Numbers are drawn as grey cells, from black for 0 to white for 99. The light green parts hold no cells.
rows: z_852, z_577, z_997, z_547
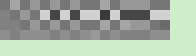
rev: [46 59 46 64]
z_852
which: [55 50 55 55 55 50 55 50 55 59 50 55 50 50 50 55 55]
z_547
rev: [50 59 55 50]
z_547
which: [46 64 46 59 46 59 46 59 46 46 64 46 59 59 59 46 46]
z_852

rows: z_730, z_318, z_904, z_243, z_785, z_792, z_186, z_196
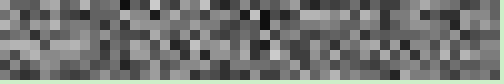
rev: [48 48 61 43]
z_904
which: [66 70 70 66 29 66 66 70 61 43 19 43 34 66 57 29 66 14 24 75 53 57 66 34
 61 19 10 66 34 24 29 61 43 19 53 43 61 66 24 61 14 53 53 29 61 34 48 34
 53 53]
z_785

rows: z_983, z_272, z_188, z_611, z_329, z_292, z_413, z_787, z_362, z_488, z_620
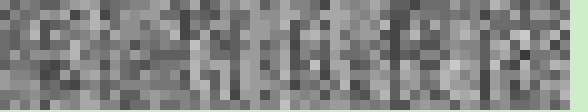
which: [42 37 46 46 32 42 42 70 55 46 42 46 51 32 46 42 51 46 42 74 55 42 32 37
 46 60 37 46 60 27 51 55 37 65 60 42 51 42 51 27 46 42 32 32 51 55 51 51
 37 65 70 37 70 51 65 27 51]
z_329
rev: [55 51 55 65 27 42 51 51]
z_983
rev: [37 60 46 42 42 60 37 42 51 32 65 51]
z_292
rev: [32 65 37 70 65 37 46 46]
z_362
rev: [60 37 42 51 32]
z_292
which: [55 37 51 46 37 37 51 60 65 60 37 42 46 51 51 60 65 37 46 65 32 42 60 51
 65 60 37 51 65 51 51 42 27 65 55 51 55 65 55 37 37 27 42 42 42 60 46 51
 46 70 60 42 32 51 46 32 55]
z_983

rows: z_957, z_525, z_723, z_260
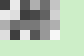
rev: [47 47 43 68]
z_723
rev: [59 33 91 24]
z_260
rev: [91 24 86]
z_260
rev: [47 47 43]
z_723
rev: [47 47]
z_723
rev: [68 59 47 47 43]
z_723

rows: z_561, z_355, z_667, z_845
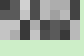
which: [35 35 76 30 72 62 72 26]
z_355
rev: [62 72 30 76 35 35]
z_355
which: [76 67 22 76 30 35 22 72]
z_845
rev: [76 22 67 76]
z_845

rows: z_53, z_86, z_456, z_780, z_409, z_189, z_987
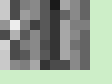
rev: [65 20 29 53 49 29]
z_409
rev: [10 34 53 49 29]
z_53
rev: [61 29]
z_86

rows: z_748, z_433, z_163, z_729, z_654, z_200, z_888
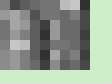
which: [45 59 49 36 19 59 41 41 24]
z_729
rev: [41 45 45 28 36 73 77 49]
z_654
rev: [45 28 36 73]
z_654
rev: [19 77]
z_748
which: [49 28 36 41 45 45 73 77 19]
z_748

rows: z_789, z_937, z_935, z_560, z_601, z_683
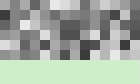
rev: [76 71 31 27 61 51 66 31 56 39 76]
z_601
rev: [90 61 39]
z_789

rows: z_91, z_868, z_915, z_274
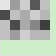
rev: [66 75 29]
z_868
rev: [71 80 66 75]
z_868

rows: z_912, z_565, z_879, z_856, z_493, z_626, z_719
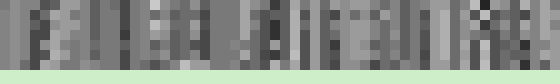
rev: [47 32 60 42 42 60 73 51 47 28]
z_879
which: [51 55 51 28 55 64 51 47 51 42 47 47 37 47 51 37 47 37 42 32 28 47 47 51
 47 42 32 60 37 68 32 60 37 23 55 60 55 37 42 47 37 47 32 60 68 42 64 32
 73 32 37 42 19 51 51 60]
z_493
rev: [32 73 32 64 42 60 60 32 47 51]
z_719
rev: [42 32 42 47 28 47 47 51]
z_719

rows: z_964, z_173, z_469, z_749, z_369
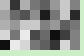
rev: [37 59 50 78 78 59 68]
z_469
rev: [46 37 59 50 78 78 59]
z_469
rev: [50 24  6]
z_749
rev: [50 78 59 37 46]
z_964

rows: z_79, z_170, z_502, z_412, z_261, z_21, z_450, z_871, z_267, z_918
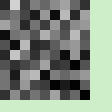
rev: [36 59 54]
z_261
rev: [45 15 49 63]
z_502
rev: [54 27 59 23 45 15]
z_502
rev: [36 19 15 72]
z_261
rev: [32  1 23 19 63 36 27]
z_450

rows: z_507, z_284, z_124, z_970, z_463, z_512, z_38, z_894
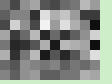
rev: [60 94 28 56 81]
z_124
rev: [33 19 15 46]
z_463
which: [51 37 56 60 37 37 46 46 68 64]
z_894
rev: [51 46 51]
z_38
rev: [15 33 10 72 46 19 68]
z_512
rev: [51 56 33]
z_38

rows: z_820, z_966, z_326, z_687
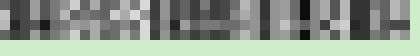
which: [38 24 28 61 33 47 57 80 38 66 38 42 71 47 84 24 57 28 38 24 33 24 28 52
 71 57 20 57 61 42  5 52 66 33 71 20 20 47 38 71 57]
z_687
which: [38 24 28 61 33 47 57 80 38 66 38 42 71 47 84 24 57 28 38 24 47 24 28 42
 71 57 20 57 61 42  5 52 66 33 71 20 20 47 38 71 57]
z_820
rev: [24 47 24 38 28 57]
z_820

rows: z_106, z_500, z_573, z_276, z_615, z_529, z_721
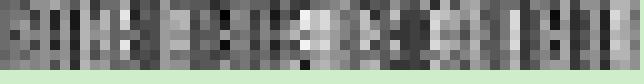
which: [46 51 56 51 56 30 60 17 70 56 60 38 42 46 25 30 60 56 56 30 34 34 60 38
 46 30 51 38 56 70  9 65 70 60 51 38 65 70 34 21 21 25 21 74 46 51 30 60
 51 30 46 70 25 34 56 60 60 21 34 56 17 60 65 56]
z_721
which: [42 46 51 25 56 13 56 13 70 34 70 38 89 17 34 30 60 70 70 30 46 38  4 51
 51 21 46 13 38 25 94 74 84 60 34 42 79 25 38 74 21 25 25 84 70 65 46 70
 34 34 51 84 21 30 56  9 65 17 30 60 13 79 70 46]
z_615
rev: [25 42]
z_529

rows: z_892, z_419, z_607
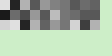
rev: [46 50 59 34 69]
z_892
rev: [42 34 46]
z_892
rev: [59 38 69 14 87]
z_607
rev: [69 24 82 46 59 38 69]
z_607

